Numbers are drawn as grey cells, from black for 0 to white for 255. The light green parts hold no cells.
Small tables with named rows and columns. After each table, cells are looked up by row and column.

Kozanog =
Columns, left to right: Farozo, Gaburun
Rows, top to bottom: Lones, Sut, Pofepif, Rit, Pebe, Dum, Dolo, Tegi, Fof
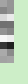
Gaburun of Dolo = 32
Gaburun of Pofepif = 234
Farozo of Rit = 112
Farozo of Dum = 246
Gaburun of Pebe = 132
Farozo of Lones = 164
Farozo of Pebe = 146
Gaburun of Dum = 237
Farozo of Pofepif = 216
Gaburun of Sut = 148
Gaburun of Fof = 165
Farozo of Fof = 162
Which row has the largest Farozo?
Dum

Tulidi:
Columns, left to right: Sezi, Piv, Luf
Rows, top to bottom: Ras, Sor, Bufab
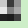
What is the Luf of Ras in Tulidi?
145
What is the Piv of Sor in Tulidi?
128
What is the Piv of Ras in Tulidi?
57
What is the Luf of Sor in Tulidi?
169
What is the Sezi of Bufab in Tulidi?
34
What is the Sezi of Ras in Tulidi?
200
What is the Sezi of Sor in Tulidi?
231
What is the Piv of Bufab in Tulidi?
29
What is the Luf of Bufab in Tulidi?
63
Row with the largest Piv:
Sor

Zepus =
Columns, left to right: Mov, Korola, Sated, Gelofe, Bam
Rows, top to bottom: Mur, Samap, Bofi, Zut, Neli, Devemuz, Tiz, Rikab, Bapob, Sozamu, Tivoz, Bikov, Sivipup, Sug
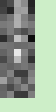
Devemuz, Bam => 13
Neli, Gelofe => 78
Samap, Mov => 67
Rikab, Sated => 232
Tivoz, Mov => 102
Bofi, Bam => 94
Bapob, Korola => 107
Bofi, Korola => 118
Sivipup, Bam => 93
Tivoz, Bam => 125
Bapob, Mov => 74
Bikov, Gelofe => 83
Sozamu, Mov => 107
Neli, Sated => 100
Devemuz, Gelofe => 147
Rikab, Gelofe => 131
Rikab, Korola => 115
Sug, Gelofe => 57

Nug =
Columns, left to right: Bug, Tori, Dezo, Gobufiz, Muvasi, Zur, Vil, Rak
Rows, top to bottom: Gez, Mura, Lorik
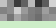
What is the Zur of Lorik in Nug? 110
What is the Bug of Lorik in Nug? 165
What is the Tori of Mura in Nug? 141
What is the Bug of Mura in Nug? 130
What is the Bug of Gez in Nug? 194
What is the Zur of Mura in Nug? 118
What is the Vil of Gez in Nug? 92
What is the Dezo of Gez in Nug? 60
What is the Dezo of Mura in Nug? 207
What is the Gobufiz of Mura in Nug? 154
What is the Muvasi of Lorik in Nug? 124
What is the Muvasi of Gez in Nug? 185
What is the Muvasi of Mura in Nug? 126
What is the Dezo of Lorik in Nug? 165
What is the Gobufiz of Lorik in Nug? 137
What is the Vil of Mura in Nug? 158
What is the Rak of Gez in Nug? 211
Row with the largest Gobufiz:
Mura

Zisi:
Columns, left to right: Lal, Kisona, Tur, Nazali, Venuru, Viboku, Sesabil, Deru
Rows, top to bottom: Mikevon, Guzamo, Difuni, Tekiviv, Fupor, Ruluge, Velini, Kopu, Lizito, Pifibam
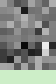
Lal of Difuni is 118
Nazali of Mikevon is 97
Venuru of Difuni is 137
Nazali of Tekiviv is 163
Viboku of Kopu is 42
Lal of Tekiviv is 140
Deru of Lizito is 150
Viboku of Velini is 60
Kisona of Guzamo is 140
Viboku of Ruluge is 120
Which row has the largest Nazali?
Difuni

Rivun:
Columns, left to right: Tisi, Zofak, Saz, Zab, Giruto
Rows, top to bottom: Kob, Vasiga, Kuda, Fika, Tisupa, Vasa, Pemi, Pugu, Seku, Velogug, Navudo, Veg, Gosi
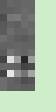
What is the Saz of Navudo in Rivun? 146
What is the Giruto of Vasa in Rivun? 97
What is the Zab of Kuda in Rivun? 107
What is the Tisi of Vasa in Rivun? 110
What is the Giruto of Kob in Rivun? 104
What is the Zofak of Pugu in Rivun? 116
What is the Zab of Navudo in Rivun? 115
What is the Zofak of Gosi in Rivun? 98
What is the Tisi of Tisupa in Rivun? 91
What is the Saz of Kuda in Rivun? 122
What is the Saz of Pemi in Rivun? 102
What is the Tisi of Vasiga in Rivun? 94
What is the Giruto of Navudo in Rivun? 163
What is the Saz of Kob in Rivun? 99
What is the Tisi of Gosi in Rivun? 109
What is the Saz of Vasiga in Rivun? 100
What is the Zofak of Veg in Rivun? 99

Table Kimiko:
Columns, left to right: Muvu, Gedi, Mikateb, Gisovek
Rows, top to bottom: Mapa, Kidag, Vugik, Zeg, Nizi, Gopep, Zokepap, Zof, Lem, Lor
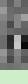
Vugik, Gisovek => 161
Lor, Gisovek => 123
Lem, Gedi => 74
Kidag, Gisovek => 104
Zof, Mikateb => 133
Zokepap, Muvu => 108
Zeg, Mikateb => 134
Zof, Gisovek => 98
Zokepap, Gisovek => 9

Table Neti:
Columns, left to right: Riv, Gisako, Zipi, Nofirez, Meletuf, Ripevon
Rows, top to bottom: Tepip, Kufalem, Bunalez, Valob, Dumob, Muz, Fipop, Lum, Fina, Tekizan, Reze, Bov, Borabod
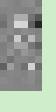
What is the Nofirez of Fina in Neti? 134
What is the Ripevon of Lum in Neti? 125
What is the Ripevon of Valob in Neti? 37
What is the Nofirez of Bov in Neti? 135
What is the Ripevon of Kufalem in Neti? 138
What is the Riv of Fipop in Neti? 126
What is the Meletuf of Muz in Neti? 186
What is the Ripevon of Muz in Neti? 134
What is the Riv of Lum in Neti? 128
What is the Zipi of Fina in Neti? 133
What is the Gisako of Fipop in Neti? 136
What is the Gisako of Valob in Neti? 136
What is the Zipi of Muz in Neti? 203
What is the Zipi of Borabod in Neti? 132
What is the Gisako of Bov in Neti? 134
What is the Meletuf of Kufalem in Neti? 131

